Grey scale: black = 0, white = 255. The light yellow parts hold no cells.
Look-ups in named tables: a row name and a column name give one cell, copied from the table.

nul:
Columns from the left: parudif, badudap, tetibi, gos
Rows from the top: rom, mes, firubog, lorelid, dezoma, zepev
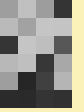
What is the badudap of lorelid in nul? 191
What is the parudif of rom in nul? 158
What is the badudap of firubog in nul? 197
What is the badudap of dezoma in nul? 38
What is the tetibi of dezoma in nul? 64
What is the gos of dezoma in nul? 181
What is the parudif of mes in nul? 186
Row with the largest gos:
mes

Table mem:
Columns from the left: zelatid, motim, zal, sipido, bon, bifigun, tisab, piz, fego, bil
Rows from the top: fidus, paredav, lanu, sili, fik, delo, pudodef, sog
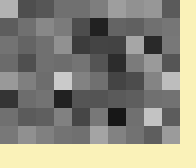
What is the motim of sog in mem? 144
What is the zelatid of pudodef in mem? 112
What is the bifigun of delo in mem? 84
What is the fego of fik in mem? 132
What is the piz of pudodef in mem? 112
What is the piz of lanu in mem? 166
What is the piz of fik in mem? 76
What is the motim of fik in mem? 127
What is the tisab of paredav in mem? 100
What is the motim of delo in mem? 109
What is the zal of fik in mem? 109
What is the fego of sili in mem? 154
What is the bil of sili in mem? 85
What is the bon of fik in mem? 130
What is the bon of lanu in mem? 60
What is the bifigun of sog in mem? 164
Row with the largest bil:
fik

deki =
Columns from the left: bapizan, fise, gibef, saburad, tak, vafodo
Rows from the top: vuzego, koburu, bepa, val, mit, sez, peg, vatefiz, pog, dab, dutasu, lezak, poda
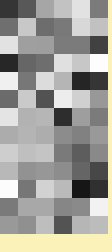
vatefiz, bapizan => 172
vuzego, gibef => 166
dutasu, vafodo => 48
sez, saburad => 237
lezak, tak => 138
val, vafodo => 253
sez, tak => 208
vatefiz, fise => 180
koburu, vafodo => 193
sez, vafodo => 152
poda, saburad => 83
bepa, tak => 123
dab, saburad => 141
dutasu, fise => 118
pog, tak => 93
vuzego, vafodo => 123

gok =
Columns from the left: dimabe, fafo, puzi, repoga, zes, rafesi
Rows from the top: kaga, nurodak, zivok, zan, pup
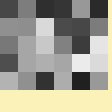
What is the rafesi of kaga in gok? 42
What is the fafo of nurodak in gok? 142
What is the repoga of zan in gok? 166
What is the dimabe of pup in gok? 179
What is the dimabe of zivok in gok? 120
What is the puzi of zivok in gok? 200
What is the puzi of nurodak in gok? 217
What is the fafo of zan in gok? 166
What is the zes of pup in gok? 32
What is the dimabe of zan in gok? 78

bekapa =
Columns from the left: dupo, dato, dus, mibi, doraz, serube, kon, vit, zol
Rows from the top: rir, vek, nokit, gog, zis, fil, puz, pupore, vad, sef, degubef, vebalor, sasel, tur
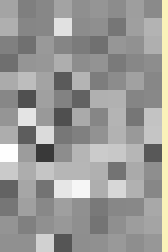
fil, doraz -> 98
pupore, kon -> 178
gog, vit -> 135
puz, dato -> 228
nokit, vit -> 145
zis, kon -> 140
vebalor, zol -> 168
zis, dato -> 189
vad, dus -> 57
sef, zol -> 142
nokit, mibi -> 133
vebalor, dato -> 160
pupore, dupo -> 173
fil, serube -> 176
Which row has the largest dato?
puz

